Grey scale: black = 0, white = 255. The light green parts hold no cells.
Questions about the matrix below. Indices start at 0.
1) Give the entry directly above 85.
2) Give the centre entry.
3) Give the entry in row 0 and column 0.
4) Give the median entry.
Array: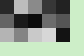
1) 34
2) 11
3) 40
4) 100

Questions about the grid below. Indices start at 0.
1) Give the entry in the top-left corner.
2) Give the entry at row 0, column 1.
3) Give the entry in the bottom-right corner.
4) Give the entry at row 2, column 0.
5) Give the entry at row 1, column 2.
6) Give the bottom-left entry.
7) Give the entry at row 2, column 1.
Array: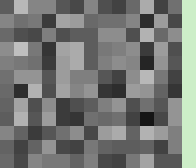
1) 93
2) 184
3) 86
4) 105
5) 120
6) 105
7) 79

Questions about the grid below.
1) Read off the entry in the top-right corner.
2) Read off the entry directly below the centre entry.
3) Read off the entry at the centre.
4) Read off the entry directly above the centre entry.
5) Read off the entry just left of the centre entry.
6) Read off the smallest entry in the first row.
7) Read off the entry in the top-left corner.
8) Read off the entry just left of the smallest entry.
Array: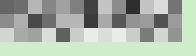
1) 115
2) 235
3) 59
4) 65
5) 182
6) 46
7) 102
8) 140

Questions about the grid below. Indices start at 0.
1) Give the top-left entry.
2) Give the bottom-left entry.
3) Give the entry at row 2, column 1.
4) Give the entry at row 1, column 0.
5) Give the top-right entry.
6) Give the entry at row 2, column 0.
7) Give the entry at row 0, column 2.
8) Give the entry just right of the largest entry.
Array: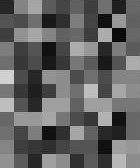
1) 39
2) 146
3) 146
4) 84
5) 103
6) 62
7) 166
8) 76

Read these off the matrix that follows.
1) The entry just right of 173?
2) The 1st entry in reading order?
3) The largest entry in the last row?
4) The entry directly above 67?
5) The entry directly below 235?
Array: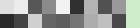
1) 192
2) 223
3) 208
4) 235
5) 67

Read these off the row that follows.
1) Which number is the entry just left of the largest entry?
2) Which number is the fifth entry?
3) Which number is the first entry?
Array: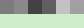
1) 95
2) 194
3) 124

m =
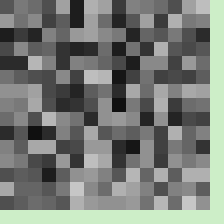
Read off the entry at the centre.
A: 145
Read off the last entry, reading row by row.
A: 145
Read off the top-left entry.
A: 86
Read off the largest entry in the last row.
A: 198
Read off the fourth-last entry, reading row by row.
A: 182
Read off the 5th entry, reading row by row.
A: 161
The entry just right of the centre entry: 16
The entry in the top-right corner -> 190
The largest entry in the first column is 168
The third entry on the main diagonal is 36
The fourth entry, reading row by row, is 79
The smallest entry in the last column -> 43
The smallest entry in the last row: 79
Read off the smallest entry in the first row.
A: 29
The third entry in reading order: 108
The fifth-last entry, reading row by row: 114
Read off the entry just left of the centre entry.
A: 79
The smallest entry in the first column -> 29
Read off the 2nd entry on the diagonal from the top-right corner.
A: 121
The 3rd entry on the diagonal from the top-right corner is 121
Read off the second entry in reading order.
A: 121

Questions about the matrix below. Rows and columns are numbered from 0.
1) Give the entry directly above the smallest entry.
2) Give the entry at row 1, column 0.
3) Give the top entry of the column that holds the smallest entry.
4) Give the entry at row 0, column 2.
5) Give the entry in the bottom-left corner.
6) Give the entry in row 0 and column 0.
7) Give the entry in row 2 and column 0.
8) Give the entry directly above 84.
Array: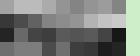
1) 202
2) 56
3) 132
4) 187
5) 111
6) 163
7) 36
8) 148

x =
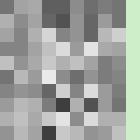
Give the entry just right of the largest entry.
140
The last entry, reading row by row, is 192
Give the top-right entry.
116
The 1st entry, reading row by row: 116
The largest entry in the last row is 200
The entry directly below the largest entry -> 102
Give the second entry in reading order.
163
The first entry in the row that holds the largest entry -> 116
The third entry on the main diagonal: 176
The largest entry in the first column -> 192
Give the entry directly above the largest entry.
200
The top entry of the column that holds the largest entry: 95
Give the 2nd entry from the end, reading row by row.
155
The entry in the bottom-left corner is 147
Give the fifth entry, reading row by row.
95
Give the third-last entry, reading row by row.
147
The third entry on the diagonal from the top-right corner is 102
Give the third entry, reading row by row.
169
